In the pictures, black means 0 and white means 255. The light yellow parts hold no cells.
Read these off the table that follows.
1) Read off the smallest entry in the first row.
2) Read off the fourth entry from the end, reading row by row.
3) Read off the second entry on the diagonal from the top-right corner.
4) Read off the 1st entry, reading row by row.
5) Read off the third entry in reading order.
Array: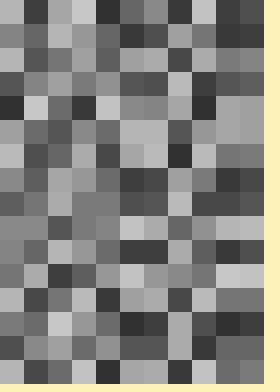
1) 50
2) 56
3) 56
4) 180
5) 165

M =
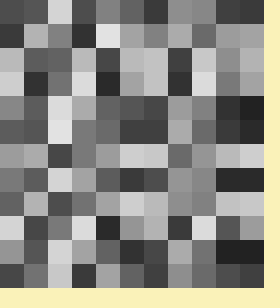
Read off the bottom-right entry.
64
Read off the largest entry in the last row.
200
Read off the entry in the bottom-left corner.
71
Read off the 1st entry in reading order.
77
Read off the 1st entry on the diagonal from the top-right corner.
58
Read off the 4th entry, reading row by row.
77
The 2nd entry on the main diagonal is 179
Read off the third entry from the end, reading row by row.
106
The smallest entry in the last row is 58
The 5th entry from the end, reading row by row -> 64
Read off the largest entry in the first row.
212
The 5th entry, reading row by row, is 129
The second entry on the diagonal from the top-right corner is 156
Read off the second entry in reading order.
85
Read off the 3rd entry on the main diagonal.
98
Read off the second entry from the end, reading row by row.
77

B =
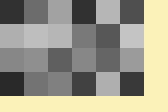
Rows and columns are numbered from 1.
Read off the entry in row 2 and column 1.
175
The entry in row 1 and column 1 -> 49
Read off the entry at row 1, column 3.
162
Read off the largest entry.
196
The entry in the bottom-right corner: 57
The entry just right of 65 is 175
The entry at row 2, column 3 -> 182

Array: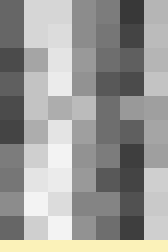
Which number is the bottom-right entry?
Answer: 207
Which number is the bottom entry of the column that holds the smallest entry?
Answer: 62
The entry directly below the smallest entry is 68
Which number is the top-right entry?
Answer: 181
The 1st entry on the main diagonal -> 102
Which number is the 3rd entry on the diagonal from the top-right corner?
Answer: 110
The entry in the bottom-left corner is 102
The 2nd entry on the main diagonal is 214
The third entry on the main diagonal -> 228
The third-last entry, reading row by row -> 110
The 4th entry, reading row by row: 140

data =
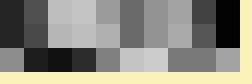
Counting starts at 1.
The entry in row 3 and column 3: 17
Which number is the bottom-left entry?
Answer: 141
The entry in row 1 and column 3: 190
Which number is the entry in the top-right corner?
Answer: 3
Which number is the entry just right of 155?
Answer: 106
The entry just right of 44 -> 128
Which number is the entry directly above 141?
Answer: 37
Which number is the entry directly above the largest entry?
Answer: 147

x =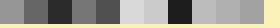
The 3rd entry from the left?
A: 43
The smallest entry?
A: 29
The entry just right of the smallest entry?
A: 188

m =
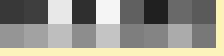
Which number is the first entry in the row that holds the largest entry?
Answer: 55
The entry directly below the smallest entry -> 133
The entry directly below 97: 126
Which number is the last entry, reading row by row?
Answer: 120
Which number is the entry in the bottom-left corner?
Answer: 149

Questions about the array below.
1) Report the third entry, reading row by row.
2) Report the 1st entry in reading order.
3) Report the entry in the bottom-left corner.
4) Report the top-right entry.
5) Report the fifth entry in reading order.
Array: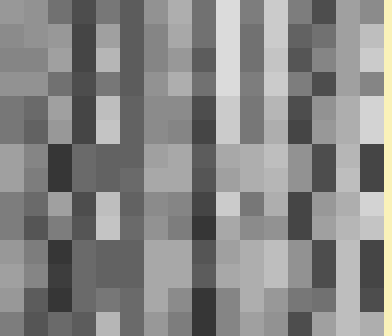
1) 113
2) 152
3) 125
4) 139
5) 119

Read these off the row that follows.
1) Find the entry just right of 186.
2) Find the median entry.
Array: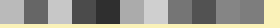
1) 102
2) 125

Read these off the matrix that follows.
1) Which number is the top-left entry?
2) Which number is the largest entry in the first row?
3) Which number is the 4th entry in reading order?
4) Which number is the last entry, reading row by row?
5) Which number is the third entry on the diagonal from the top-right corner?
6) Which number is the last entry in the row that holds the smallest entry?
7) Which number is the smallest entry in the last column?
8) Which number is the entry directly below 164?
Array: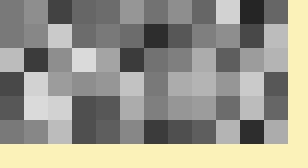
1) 121
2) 210
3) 102
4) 172
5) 94
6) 102
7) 87
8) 150

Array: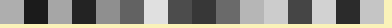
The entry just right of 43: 197
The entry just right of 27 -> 166

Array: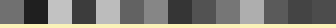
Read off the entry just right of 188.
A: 98
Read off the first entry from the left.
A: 112
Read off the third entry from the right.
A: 90
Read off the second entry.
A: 31
